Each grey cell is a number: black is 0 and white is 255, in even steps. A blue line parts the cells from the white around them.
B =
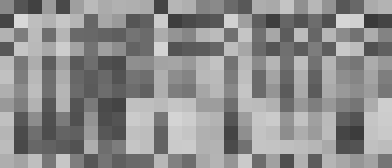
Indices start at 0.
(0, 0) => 137
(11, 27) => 117
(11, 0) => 174
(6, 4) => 181
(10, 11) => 99
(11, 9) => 105
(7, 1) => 126
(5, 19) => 164
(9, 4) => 100
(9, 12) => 203
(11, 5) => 126
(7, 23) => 152
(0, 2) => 65
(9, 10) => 189
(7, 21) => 152
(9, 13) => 197
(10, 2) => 103
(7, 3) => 87
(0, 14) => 131
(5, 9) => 116
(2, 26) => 173
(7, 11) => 186
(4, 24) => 127
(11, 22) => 92
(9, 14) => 176
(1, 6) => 102
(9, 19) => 189
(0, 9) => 175
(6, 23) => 170
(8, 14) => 185
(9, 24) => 69
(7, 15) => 157
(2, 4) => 181
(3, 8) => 141
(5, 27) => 126
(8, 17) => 157
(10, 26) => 192
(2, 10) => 107
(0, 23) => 147

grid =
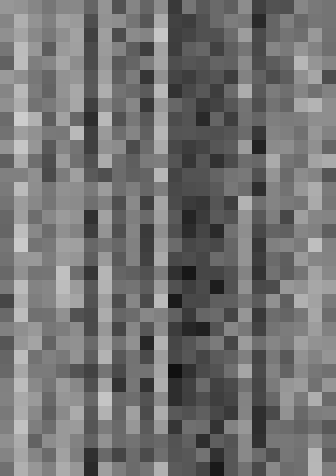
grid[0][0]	151
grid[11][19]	171
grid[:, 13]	[118, 61, 69, 95, 86, 61, 73, 86, 84, 86, 61, 54, 83, 78, 59, 36, 44, 71, 78, 23, 62, 73, 58, 38, 85, 87, 49, 65, 64, 82, 112, 97, 88, 87]
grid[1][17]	120
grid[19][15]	69
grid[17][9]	129
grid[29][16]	57
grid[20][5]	155
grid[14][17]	179
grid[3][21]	149
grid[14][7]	129
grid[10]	[148, 198, 150, 89, 133, 116, 63, 145, 140, 75, 108, 171, 72, 61, 68, 86, 93, 157, 34, 139, 142, 123, 144, 101]
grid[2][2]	137
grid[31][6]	98
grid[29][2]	137
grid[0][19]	82
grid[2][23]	114
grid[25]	[101, 189, 114, 129, 121, 147, 94, 179, 88, 115, 74, 158, 73, 87, 69, 91, 97, 128, 68, 121, 88, 146, 131, 149]
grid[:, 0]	[151, 133, 144, 118, 97, 154, 133, 144, 107, 114, 148, 95, 128, 122, 116, 103, 101, 118, 114, 104, 122, 70, 105, 129, 86, 101, 104, 129, 130, 121, 128, 144, 132, 112]
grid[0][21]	135
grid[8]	[107, 205, 177, 93, 162, 104, 45, 185, 82, 120, 88, 167, 76, 84, 41, 101, 62, 114, 101, 127, 123, 125, 142, 142]
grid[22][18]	57
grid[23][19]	116
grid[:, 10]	[101, 86, 132, 62, 125, 53, 91, 56, 88, 96, 108, 123, 100, 103, 64, 106, 58, 61, 65, 81, 93, 74, 136, 87, 38, 74, 115, 50, 83, 75, 90, 98, 75, 117]
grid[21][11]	186
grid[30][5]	155
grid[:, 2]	[134, 147, 137, 152, 126, 119, 124, 114, 177, 145, 150, 110, 144, 142, 136, 109, 136, 115, 153, 116, 131, 126, 112, 153, 164, 114, 123, 137, 154, 137, 126, 98, 133, 151]
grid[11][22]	163
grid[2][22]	153
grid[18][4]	154
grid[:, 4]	[135, 160, 143, 154, 166, 146, 147, 141, 162, 120, 133, 155, 124, 145, 141, 155, 144, 161, 154, 192, 189, 176, 145, 125, 143, 121, 107, 156, 150, 138, 153, 153, 161, 172]
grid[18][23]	131
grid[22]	[105, 189, 112, 113, 145, 82, 74, 172, 102, 108, 136, 129, 97, 58, 102, 107, 68, 150, 57, 109, 101, 118, 167, 108]
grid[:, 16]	[95, 125, 108, 95, 97, 61, 107, 87, 62, 86, 93, 75, 116, 120, 62, 83, 113, 102, 101, 82, 82, 96, 68, 135, 70, 97, 112, 75, 70, 57, 131, 84, 87, 87]
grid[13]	[122, 187, 142, 119, 145, 142, 122, 156, 111, 126, 103, 126, 73, 78, 80, 90, 120, 109, 46, 132, 114, 151, 173, 122]
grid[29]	[121, 172, 137, 95, 138, 171, 88, 178, 99, 160, 75, 173, 89, 82, 95, 72, 57, 132, 46, 74, 146, 104, 125, 128]

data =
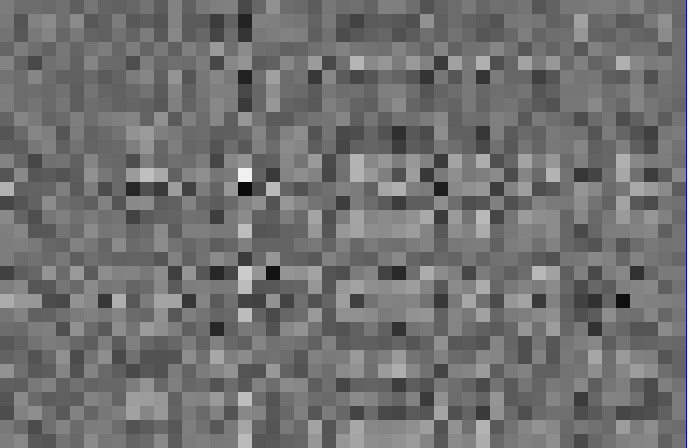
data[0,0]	124
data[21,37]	163
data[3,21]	100
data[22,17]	188
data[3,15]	153
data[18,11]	85
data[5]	[115, 109, 134, 109, 97, 97, 105, 90, 99, 123, 134, 96, 148, 85, 119, 134, 121, 34, 111, 160, 108, 114, 56, 135, 91, 71, 85, 109, 100, 86, 51, 119, 86, 119, 53, 123, 103, 103, 63, 85, 125, 116, 118, 95, 91, 123, 80, 116, 110]
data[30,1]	105
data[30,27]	133
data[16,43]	125
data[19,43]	125
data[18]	[125, 108, 113, 105, 120, 94, 111, 104, 98, 100, 99, 85, 129, 97, 114, 138, 125, 59, 106, 151, 100, 97, 88, 129, 116, 99, 95, 122, 137, 101, 93, 105, 100, 119, 101, 113, 116, 104, 90, 81, 118, 119, 136, 130, 103, 131, 117, 111, 103]
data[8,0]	100
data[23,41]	120
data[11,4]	115
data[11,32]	163
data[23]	[109, 106, 125, 127, 79, 145, 107, 89, 141, 116, 155, 142, 126, 95, 110, 39, 97, 121, 116, 82, 135, 146, 114, 87, 83, 97, 119, 97, 50, 115, 120, 97, 132, 108, 97, 91, 103, 149, 112, 156, 102, 120, 50, 113, 103, 84, 84, 139, 124]
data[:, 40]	[119, 104, 111, 115, 106, 125, 118, 119, 105, 115, 118, 107, 115, 112, 120, 101, 103, 103, 118, 95, 103, 94, 99, 102, 118, 121, 115, 116, 119, 111, 105, 104]
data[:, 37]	[116, 121, 126, 87, 163, 103, 116, 104, 89, 106, 117, 163, 133, 158, 99, 155, 131, 129, 104, 108, 131, 163, 126, 149, 78, 78, 130, 117, 98, 78, 133, 129]
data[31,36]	120
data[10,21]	134
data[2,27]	102
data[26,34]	155
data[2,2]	121
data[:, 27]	[127, 92, 102, 111, 150, 109, 127, 122, 95, 82, 96, 150, 127, 165, 90, 139, 140, 113, 122, 66, 139, 131, 123, 97, 90, 126, 155, 97, 112, 73, 133, 140]
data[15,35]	69
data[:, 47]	[113, 144, 139, 90, 127, 116, 113, 110, 92, 119, 127, 125, 92, 138, 116, 129, 95, 115, 111, 122, 95, 127, 103, 139, 106, 85, 110, 127, 84, 96, 112, 96]
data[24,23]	129
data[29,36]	106
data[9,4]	85
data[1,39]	97
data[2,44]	111
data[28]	[85, 137, 106, 92, 96, 92, 131, 123, 100, 158, 156, 150, 97, 132, 130, 153, 115, 190, 108, 84, 112, 124, 109, 105, 119, 139, 131, 112, 101, 130, 59, 144, 108, 115, 100, 149, 90, 98, 102, 133, 119, 59, 102, 131, 130, 111, 75, 84, 124]
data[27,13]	103
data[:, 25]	[111, 66, 87, 117, 181, 71, 111, 100, 95, 77, 97, 179, 178, 124, 124, 164, 162, 104, 99, 124, 162, 63, 144, 97, 96, 153, 146, 97, 139, 68, 167, 164]
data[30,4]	131

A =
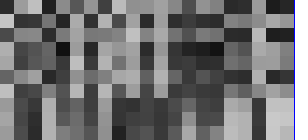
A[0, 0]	44
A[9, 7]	144
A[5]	[100, 138, 160, 41, 63, 145, 108, 128, 167, 173, 96, 177, 101, 57, 84, 65, 50, 45, 177, 41, 53]
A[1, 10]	43
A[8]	[165, 70, 46, 177, 88, 108, 68, 147, 53, 63, 66, 55, 69, 143, 72, 74, 184, 178, 58, 201, 198]
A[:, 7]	[64, 179, 122, 165, 179, 128, 182, 155, 147, 144]
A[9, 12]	90
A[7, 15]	62
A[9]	[155, 76, 43, 178, 126, 111, 85, 144, 34, 72, 83, 57, 90, 168, 97, 131, 188, 178, 54, 200, 183]
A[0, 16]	42
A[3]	[175, 70, 83, 101, 17, 156, 40, 165, 150, 162, 43, 150, 53, 35, 29, 19, 101, 83, 170, 159, 128]
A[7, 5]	99
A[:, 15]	[129, 44, 113, 19, 47, 65, 56, 62, 74, 131]
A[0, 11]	161
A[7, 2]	56
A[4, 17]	101
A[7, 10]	67
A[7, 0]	154
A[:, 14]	[146, 48, 122, 29, 45, 84, 58, 68, 72, 97]
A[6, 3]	128
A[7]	[154, 75, 56, 175, 77, 99, 62, 155, 54, 50, 67, 57, 75, 102, 68, 62, 170, 159, 56, 193, 193]
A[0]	[44, 156, 191, 32, 139, 87, 148, 64, 187, 144, 146, 161, 135, 78, 146, 129, 42, 46, 155, 28, 38]
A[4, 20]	123
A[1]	[197, 52, 55, 117, 37, 171, 49, 179, 74, 162, 43, 158, 46, 60, 48, 44, 130, 121, 140, 167, 150]
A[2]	[74, 134, 136, 45, 122, 163, 120, 122, 131, 192, 131, 169, 114, 81, 122, 113, 43, 42, 185, 30, 33]
